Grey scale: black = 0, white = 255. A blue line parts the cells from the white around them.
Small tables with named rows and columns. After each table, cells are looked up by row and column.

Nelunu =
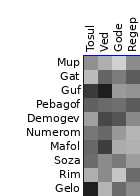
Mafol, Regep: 177
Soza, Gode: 122
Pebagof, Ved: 105
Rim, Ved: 139
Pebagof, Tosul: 97
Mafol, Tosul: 103
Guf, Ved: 30
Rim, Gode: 198
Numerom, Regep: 181
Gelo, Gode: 107
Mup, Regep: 140
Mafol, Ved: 61
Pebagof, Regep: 91
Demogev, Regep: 138

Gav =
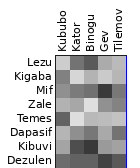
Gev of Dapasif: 169
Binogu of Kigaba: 179
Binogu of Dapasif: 119
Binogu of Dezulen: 98
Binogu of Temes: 185
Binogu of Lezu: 90
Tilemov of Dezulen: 89
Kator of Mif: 123
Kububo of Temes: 99
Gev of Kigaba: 202
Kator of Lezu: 115
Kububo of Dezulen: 109

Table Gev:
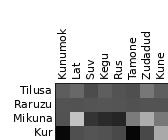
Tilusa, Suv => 76
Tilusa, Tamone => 79
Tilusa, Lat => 104
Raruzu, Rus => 84
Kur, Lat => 79
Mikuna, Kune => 120
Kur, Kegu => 81
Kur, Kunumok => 8
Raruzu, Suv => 84
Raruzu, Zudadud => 83
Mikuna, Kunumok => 82
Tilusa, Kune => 94
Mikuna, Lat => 195
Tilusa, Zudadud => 119
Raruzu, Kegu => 85
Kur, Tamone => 6
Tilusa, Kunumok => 93
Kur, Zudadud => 72
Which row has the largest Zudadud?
Mikuna

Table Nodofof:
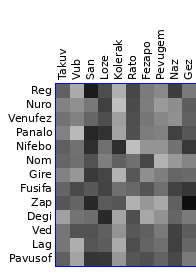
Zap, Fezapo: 151
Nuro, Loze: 64
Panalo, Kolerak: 163
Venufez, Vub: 129
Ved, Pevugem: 121
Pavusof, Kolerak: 151
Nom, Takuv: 102
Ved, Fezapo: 96
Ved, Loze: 96
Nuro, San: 120
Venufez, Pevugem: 135
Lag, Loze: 93
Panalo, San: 38
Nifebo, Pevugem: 147
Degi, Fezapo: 167
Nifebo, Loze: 111
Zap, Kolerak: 86
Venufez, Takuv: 114
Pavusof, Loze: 55

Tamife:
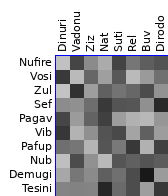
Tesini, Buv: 158
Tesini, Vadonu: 130
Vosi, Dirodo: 112
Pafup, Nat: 85
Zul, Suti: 115
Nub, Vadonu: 76
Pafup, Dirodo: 64
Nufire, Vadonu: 69
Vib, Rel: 164
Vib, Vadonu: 179
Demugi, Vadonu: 119
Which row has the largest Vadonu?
Vosi

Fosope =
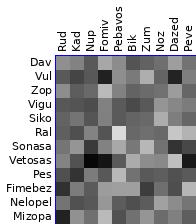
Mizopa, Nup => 112
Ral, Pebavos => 218
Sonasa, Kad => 149
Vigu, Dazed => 135
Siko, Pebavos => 90
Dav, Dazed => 158
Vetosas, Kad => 82
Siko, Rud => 99
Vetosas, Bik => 171
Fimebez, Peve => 182
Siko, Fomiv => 128
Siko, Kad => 116
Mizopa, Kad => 145
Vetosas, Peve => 25
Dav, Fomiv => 167
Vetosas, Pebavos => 90
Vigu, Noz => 149
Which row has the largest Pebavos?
Ral

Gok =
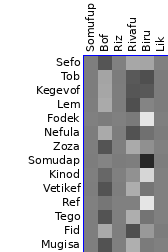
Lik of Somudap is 125
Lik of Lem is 124
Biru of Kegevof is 88
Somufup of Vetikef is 126
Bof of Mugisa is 82
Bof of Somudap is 132
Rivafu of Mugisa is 175
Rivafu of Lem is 79
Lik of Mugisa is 128
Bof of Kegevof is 166
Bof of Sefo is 85

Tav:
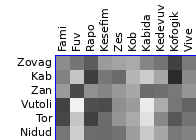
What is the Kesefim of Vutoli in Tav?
76
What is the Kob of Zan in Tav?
167
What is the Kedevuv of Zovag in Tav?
116
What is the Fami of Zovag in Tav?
141
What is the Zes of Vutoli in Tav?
143
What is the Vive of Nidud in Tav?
130

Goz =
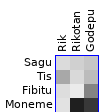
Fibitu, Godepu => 132
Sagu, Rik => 219
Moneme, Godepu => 56
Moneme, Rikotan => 31
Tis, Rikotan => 217
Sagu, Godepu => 198
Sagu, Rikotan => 208
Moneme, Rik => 226
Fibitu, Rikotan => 235
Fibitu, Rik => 221
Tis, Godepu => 188
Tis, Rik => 168

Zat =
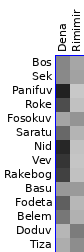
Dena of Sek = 137
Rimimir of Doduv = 124
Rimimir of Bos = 166
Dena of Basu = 152
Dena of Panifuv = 33
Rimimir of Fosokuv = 148
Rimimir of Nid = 194
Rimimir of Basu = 154
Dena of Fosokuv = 164
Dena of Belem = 119
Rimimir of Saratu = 180
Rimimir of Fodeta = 183
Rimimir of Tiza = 141
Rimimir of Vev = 197
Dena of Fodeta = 95
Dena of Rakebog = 65
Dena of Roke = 77
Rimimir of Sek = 162
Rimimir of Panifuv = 200
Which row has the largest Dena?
Doduv

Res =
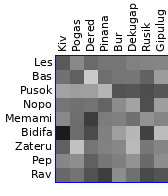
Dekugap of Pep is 147
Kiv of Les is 90
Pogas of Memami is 110
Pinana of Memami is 124
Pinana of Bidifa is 128
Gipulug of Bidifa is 187
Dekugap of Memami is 113
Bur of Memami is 128
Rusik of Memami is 146
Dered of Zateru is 117
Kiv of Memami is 137
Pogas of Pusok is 158
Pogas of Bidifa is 108
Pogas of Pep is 142
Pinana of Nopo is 100
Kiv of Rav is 104
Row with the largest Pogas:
Zateru

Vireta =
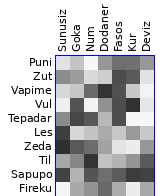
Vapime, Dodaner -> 51
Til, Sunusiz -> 167
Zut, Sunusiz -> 140
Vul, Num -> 243
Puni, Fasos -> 111
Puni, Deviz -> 152
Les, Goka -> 215
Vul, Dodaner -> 145
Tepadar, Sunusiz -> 139
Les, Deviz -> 200
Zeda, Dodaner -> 163
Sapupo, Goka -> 180
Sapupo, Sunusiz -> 66
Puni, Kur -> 112
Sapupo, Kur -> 60
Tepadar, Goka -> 70
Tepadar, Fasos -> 78
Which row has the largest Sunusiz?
Fireku

